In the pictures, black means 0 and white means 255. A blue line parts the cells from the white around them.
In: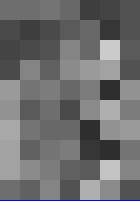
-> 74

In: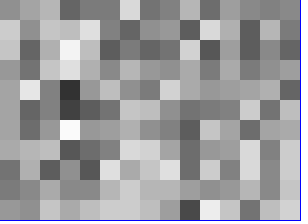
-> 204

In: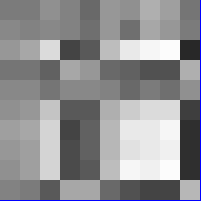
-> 136

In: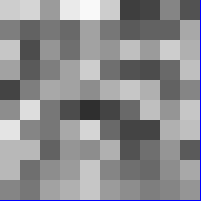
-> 126

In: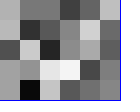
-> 185

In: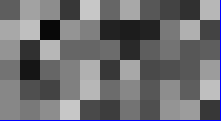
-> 168

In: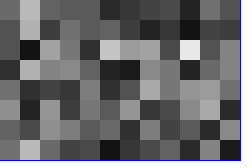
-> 82
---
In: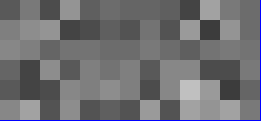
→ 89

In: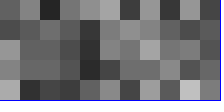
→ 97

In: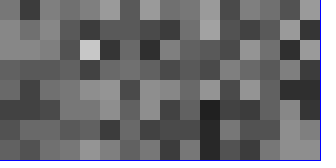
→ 119

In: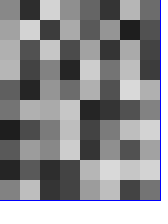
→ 136

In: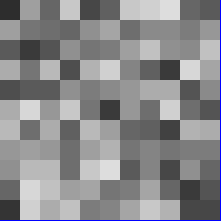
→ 45

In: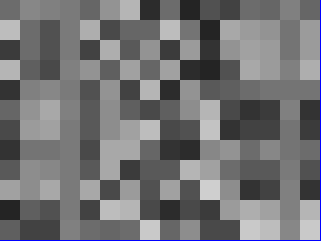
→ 108

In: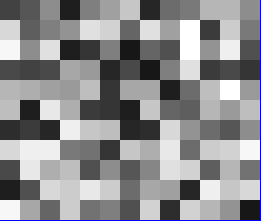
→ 66

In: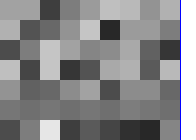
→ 162
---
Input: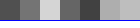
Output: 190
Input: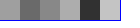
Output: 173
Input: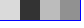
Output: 188
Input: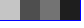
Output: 115
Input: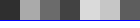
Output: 198
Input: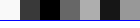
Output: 174
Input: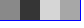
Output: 167
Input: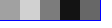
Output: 161
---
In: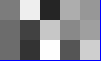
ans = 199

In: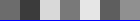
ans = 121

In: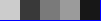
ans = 122

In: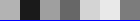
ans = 103

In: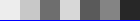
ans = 216

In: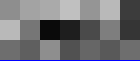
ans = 30

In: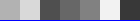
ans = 103
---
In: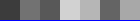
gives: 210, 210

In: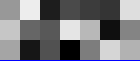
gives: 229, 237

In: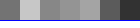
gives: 148, 199

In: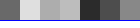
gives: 189, 223

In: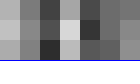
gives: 215, 215

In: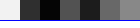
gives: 82, 242

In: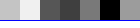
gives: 63, 240

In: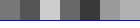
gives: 104, 205
